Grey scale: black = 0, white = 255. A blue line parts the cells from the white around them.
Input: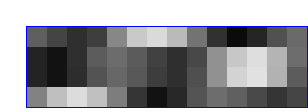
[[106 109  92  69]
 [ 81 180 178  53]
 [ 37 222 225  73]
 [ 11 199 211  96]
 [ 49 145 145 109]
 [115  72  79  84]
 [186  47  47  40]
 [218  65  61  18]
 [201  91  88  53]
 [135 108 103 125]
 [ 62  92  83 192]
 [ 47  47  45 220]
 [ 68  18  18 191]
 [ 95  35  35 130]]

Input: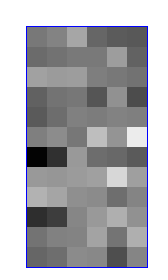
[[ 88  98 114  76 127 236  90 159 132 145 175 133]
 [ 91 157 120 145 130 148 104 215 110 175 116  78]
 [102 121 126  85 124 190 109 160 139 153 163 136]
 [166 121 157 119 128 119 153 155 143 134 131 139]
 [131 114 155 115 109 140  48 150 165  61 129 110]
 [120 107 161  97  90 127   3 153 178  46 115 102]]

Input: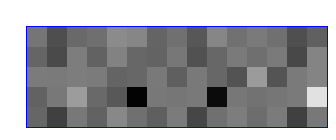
[[ 96 132 132 225 120]
 [ 79  72 122 122  64]
 [112 122  84 118 123]
 [122 111 155 114 109]
 [113 122  83 119 125]
 [134 103 103  11 112]
 [ 87  81 121 121  70]
 [112 119  95 118 123]
 [100  99 121 120  95]
 [134 103 103   3 112]
 [139 130 100  88 136]
 [111  98 123 105  98]
 [105 125 125 156 120]
 [ 78  74 122 120  64]
 [117 101 123  98 102]]

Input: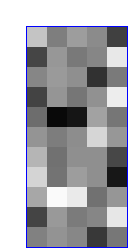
[[ 64 232 122 237 118 151  71  23 150 231 119]
 [139 134  49 145 162 214 143 143 113 134  56]
 [157 121 143 118  21 141 143 157 234 123 135]
 [126 151 154 149   9 125 113 115 250 153 147]
 [196  69 134  67 109 148 181 212 167  68 129]]

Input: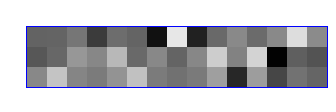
[[139  83 101]
 [221  95 114]
 [137   2  70]
 [107 211 157]
 [137 130  39]
 [105 205 159]
 [ 33 135 122]
 [231 100 113]
 [ 17 136 123]
 [100 105 193]
 [109 184 147]
 [ 59 135 123]
 [118 151 133]
 [100 103 196]
 [ 99  87 136]]

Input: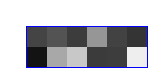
[[ 52 238]
 [ 66  61]
 [150  59]
 [ 60 200]
 [ 83 168]
 [ 68  19]]

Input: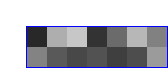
[[129 155]
 [183  77]
 [107  63]
 [ 51  82]
 [199  72]
 [174  89]
 [ 40 131]]

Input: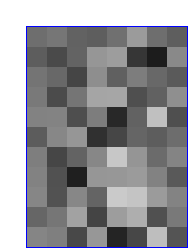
[[ 94 137  90 143  79 109 132  89 131 121  84]
 [110  28 104  97 192  93 107 130 155  80 190]
 [155  54 125  79  98 101 149 155 196 174  71]
 [112 157  96 166  40  70 199 151 202 157  36]
 [ 94 150 142 165 125  48 135 150 100  68 151]
 [ 98  99  69 117  78 150  99  31 135 162  72]
 [118  74 104  75 131 135  70  81  82 118 127]
 [110  93 116 121 130  92 126 130 134 102 133]]

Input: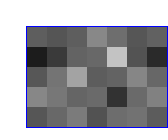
[[ 97  42 103 129  92]
 [ 86  83 134 106 114]
 [110 195  99  50 109]
 [136 104  93 106  82]
 [ 94  99 163 101 123]
 [ 85  58 116 119 104]
 [ 94  28  87 135  86]]
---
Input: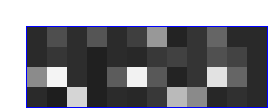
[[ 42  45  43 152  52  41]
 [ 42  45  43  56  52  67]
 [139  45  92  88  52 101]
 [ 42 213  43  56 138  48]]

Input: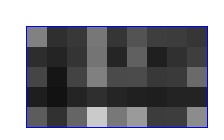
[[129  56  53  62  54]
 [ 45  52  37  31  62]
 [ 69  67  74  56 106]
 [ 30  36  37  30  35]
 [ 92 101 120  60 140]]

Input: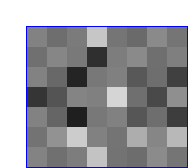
[[130 123 117 138]
 [112 121 125 111]
 [130  36 128 110]
 [ 53 132 213  73]
 [130  31 129 110]
 [115 204 116 134]
 [131 125 115 139]]

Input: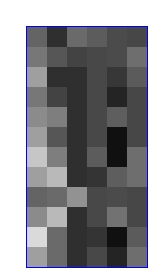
[[100 106  75]
 [119  67  75]
 [159  47  55]
 [119  47  36]
 [139  47  94]
 [159  47  16]
 [198  47  16]
 [159  47  94]
 [100 146  75]
 [139  47 114]
 [218  47  16]
 [159  47  36]]

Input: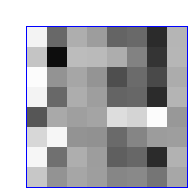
[[243 174 100  43]
 [196 188 173  52]
 [252 166  78  73]
 [243 173 100  43]
 [ 86 159 221 252]
 [215 147 106 156]
 [246 174  95  43]
 [199 166 134 117]]

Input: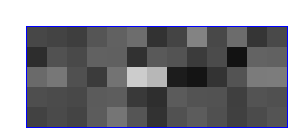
[[ 71  62  97  50 131 108  73]
 [ 45  73  96  89  59  18  97]
 [106  80 115 183  20  83 124]
 [ 78  72  93  46  83  63  80]
 [ 66  68 117  50  92  64  84]]
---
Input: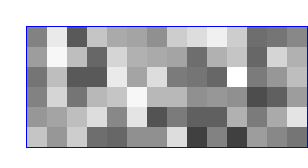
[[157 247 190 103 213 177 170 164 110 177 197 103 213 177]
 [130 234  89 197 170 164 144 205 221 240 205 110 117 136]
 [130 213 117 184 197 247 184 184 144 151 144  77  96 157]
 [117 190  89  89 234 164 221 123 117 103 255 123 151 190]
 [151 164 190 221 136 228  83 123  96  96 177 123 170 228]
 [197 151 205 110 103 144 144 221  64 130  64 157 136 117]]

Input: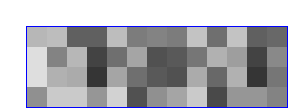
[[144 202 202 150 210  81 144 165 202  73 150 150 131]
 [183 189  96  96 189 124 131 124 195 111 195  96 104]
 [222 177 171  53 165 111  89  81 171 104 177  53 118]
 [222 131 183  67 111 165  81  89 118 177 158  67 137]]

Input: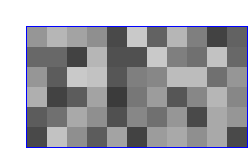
[[ 73 194 143  92 163  66 156 169 143 169  73]
 [150 182 163 143  73 201  98 182 127  66  98]
 [ 92 112 169 143  80 135 112 150  73 169 150]
 [104 104  66 182  80  80 201 127 112 194 104]
 [150  92 201 194  86 127 135 188 188 112 150]
 [175  66  92 163  59 119 156  86 135 182 135]]

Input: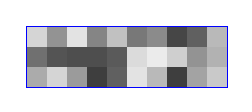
[[171 213 155  62  96 227 185  62 163 201]
 [213 147 227 133 193 120 139  70  96 185]
 [112  84  78  78  90 219 235 207 147 178]]

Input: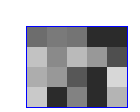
[[173 152  87  43 215]
 [194 138 186 152  79]
 [109 122 116  43  43]
 [201  43 130  43 180]]

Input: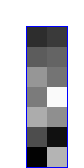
[[123 250]
 [  2 180]
 [172 143]
 [150 116]
 [ 92 100]
 [ 45  58]
 [ 77  16]]
